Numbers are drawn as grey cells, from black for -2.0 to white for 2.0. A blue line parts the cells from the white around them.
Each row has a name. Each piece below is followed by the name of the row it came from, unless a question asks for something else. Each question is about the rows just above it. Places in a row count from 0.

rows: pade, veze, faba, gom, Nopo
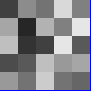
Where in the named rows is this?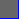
Nopo, 4
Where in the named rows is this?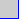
Nopo, 2
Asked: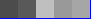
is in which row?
gom
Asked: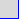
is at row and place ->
pade, 3
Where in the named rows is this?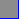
pade, 1
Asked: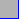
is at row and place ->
veze, 2

